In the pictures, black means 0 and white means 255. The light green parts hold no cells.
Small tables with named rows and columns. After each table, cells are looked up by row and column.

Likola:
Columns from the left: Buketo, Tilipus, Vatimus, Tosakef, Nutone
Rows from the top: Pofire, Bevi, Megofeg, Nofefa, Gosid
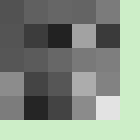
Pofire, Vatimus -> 102
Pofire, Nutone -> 123
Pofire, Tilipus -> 96
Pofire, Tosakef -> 100
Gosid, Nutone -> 227
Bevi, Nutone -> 58
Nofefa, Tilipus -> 68
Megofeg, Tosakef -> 121
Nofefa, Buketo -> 140
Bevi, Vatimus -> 34
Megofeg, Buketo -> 86
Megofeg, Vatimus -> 103
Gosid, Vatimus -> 67
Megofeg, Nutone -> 126

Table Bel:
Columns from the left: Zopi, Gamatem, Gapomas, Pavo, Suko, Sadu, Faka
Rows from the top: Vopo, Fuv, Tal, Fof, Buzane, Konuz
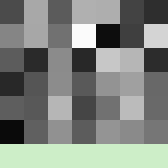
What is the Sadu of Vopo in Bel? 67
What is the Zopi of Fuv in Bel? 133
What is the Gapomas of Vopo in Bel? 91
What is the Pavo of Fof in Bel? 89
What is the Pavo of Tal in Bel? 40
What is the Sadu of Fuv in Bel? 63
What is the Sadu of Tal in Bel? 182
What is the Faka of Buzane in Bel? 105
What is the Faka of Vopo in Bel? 46
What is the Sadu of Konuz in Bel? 138
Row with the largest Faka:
Fuv

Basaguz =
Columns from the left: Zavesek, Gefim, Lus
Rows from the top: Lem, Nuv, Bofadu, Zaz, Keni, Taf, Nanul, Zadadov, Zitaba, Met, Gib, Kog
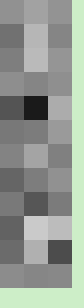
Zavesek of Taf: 120
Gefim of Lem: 162
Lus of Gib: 76
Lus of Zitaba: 123
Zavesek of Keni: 84
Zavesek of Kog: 140
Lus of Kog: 136
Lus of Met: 188
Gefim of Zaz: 133
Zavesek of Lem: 145
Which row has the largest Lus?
Met

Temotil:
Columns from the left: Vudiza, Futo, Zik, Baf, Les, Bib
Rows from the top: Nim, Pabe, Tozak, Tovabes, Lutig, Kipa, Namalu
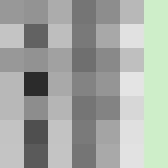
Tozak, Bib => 191
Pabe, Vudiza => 196
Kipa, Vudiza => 195
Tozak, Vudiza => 152
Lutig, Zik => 181
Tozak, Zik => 161
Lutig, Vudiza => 184
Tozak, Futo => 146
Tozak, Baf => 111
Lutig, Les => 131
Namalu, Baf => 117
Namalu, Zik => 196
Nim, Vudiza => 152
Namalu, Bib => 226
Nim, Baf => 117
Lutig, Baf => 117

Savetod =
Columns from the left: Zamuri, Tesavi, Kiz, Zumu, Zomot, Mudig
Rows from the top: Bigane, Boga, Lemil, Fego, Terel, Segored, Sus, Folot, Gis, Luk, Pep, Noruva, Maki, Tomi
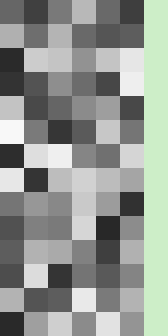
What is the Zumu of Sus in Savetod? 133
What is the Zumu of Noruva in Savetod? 116
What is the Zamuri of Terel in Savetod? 195
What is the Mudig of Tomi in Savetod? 148
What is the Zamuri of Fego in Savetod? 51
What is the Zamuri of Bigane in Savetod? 102
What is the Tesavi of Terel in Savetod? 73
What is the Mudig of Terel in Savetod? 72
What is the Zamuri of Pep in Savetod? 93
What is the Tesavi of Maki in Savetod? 84
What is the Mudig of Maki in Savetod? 179
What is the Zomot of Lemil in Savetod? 196
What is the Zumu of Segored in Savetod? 90
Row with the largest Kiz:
Sus

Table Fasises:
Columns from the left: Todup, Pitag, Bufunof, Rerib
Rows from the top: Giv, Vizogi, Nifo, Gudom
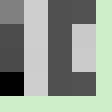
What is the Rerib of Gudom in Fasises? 82
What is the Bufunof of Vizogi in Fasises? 80
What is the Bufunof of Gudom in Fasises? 80
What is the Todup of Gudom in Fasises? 1
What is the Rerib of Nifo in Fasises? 203
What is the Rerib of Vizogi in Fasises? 201
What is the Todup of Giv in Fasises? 128

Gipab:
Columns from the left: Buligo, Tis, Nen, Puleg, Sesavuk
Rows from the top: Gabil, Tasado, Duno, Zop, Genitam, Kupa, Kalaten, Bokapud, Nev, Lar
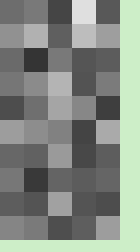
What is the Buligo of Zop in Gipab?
118
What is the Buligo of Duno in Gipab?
106
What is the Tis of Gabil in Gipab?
121
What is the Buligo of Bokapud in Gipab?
119
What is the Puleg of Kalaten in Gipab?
72
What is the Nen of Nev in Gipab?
161
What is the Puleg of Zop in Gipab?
83
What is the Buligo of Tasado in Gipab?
145
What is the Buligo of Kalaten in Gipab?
103
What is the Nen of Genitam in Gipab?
165
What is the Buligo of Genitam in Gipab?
77
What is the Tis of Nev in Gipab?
84
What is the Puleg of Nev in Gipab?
84
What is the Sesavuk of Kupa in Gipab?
170
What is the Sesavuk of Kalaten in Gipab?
93
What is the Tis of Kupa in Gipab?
141
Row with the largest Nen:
Zop

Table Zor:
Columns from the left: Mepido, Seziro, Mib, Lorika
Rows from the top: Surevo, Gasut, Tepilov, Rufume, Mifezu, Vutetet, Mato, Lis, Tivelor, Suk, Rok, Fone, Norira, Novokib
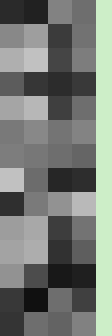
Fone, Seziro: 76
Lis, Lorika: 45
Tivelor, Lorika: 185
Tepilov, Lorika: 125
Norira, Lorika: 64
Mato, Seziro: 119
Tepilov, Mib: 69
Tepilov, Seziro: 193
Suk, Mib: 61
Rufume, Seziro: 54
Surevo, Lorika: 110
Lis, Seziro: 108
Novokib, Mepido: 52

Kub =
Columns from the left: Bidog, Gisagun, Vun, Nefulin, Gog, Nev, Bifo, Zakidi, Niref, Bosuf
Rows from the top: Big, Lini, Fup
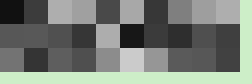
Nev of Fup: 203
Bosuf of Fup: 65
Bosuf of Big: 174
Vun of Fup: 94
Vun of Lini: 80
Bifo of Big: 55
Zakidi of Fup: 90
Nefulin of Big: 160
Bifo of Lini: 59
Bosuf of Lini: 63
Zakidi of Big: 127
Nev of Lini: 23
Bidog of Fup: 115
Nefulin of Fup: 79
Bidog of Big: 17
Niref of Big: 158
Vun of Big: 174
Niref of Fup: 87
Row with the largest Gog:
Lini

